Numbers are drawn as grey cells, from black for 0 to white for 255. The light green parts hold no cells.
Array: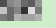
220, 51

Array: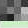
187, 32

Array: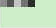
196, 44

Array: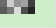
219, 36

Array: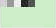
238, 39

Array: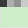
202, 58

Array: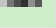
195, 48

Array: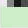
234, 26

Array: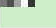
248, 52
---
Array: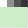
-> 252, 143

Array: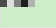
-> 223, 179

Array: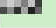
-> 204, 192

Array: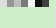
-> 246, 220

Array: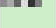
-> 220, 168

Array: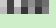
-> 216, 201
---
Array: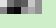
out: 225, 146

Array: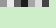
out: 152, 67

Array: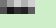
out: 117, 92

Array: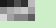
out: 26, 93

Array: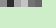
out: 142, 103

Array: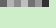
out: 101, 49

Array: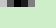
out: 198, 127

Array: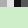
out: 173, 87

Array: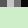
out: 87, 10
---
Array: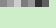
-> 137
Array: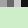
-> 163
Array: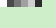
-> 251
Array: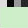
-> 221
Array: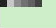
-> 35
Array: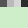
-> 84
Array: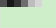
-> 81
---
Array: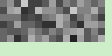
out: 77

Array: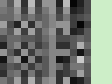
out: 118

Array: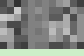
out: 91

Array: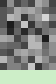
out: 86

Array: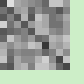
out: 115

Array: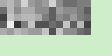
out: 110

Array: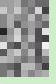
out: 200
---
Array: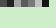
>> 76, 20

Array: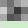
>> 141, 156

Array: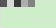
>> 88, 130

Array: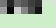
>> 118, 21

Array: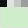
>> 16, 156

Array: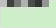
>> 191, 148
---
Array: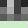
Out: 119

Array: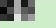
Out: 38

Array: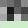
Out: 54

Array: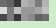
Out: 123

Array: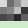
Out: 85

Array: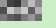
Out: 94
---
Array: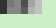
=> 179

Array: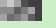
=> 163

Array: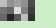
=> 129

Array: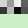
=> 11

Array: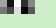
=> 5

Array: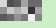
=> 51

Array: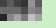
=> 134
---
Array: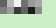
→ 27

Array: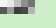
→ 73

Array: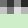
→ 223

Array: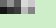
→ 187

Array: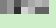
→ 98

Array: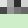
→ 119

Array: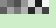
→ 189

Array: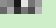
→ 77

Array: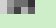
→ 178

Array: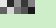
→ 84
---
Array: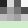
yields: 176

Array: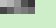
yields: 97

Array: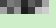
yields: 81

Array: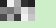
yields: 170

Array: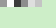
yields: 253

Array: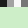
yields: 162

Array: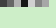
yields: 103
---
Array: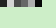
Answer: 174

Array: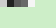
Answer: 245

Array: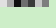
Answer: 58

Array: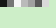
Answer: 160

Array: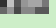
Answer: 166

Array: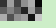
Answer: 172
